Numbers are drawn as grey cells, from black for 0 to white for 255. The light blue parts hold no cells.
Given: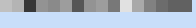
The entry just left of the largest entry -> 120
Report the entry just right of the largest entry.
169
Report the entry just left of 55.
180

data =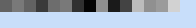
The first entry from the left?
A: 98
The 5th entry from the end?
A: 67
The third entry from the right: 144
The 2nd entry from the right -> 155

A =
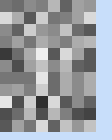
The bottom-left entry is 88
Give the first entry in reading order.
118
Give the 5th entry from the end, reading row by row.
217
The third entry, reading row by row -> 139
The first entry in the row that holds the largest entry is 57
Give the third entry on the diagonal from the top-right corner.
194
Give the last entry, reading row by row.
194
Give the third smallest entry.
67
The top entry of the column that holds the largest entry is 127
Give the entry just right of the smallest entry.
217
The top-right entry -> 151
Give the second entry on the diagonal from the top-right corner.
161
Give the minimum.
48
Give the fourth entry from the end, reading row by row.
98
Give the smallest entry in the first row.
98
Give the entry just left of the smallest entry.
205
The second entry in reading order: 108
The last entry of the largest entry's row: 88
